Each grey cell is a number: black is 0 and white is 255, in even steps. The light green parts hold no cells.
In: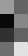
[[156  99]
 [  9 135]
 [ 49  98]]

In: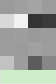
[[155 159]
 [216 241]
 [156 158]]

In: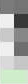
[[123 116]
 [238  57]
 [201 134]]

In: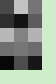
[[ 73 195]
 [ 46  18]
 [184 131]]

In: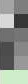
[[163 126]
 [215  55]
 [111 117]]

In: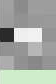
[[160 140]
 [156 146]
 [ 42 238]]

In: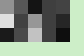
[[146  87]
 [223  65]
 [ 26  74]]
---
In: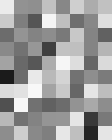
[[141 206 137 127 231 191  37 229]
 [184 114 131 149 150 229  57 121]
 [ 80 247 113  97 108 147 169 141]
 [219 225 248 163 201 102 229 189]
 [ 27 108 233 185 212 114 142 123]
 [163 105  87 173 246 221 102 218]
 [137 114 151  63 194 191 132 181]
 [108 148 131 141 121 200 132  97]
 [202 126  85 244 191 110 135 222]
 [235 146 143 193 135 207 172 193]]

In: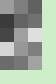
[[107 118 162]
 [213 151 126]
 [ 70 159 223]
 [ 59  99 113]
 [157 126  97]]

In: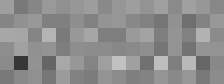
[[121 137 144 119 155 129 124 147 140 127 131 149 137 150 120 140]
 [138  55 146 101 168 151 132 159 193 160 113 190 126 185 102 136]
 [142 161 145 147 126 142 140 140 135 138 143 118 147 115 148 147]
 [167 166 133 180 122 152 166 127 126 154 163 127 148 129 178 139]
 [133 145 152 128 128 142 129 148 150 136 129 117 145 111 131 152]
 [158 121 134 153 144 151 157 137 150 158 147 159 138 160 151 135]]

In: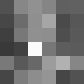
[[ 70 124 141 149  70  82]
 [121  89 104 156 177 134]
 [ 57  65 251 119  93  91]
 [ 63 120 144 142  78  89]
 [ 71 108 143 166  74  87]
 [ 81 135 145 133  96  97]]

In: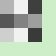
[[207 241  58]
 [ 87 130 158]
 [180 241  63]]

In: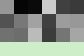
[[113 109 187  60 117 166]
 [ 82 120 162  64 156 152]
 [150   5  10 203  64  58]]

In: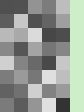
[[123  92 149 224  51]
 [ 98 113 208 130 154]
 [124 154 119 223 190]
 [208 132 105  73 199]
 [136  86 164 118 134]
 [185 169 219  71  77]
 [ 93 199  81 100 159]
 [ 80  81 147 124 189]]

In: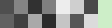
[[ 97  64 169  43 197  86 219]
 [ 79 133  49 127 237 207  73]]
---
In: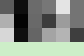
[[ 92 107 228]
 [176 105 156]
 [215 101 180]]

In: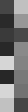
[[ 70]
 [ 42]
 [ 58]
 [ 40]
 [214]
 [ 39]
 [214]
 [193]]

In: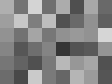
[[175 212 172 168]
 [158 126  81 145]
 [146 165 145 146]
 [133 110  53  89]
 [118  80 184 166]
 [108 202 102 155]]

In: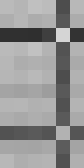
[[186 192  77]
 [174 172  87]
 [ 48  47 213]
 [186 193  83]
 [183 176  87]
 [182 185  77]
 [164 165  89]
 [181 177  81]
 [173 174  90]
 [ 82  90 178]
 [166 164  92]
 [184 178  81]]

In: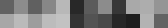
[[ 98  96 184  91  55 173]
 [167 157 194  83  39 179]]

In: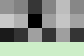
[[147  54 189]
 [200   0 197]
 [ 26 160 159]]
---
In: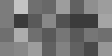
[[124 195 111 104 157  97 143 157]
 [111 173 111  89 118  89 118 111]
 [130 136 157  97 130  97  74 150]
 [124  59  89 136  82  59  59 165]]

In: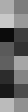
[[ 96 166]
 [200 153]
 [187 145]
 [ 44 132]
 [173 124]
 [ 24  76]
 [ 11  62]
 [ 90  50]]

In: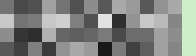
[[199 115 122 199 207 128  80 226  46 147 199 185 134]
 [115  73  80 161 115  80 141  88 169 154  88 147 169]
 [ 88  65 128  59 147 169 154  25 122  65  94 161 134]
 [141  53  46 177 101  94 101 122  73 108 108 161 141]]

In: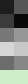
[[213 199]
 [120 151]
 [108 135]
 [ 30  86]
 [ 59  10]]

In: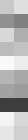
[[249 236]
 [201 223]
 [243 216]
 [230 208]
 [187 194]
 [216 175]
 [181 168]
 [162 156]
 [144 128]
 [ 61  61]]

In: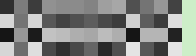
[[ 21 151  27 194 188 174 167 188 174  21 181 181  34]
 [ 47 124  60 145 139 139 131 159 167  80 116 151  66]
 [214 116 214  87  66  80  93  73  60 208  93  60 222]
 [214 109 222  73  47  73 101  40  80 228  87  53 228]]
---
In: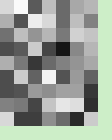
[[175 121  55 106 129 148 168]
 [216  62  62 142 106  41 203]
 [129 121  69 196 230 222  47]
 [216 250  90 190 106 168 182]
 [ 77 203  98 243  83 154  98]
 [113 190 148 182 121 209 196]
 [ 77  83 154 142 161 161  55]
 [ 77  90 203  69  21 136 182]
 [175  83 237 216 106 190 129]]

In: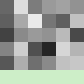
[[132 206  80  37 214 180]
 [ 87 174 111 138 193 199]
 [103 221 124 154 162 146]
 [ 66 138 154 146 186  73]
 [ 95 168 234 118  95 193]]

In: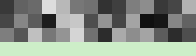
[[ 70 134  92  28 192 199  78 148  70 164  16  22 134  98]
 [ 57  98 106 221 184 119 113  50  63 126 141  57  70 178]
 [126  86 192 119 148 213 113  44 170 141 164  92  44  78]]

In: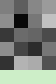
[[142  69  44 119]
 [ 56 107 101  75]
 [142   8 119 193]
 [127  94 135 155]
 [ 50 179 171  82]]

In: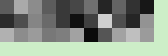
[[ 43  78 133 106  57  16  64 207  78  37 147]
 [ 92 170 140  92  57  71 112  37 100  50  23]
 [177 140 155 120 126 162  10  85 162 191 155]]

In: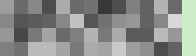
[[135  85  91  98 135 193  85 114 143 151  98 135 216]
 [151  71 121 164 106 127 179 121 171  91  91 186 151]
 [157 106 135  77 171 106 114  55  77 127  98 179 106]
 [127 114 186 186 164 121 171 164 201 157 143  77  98]]
